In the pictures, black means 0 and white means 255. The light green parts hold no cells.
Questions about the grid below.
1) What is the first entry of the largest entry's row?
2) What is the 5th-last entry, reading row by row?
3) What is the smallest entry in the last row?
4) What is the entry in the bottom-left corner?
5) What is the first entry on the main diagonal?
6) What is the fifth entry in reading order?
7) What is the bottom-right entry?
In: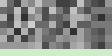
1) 94
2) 177
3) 65
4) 151
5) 193
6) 137
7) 121

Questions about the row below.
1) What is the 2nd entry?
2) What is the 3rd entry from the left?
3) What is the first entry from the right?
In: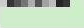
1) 54
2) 84
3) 54

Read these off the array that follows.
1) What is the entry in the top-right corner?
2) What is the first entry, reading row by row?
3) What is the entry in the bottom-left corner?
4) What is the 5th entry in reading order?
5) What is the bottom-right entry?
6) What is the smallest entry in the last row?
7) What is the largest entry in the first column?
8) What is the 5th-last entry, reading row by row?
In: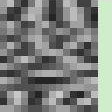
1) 148
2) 161
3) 161
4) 119
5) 80
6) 65
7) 174
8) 161

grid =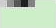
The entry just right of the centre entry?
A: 32
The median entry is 130

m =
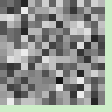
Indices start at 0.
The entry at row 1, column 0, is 113
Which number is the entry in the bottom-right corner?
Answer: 126
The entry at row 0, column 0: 98
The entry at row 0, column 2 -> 82
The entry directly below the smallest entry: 236
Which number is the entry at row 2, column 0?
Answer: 208
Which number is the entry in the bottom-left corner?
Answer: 166
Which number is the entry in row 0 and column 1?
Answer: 113
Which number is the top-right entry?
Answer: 182
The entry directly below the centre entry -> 194
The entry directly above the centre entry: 66
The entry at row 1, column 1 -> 53
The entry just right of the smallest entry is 153
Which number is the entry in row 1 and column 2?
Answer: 82
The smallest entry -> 21
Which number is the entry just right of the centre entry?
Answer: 82

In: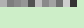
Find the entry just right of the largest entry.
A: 51
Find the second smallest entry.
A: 82
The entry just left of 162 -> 138

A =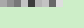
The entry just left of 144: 169
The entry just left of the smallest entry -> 195
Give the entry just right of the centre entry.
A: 182
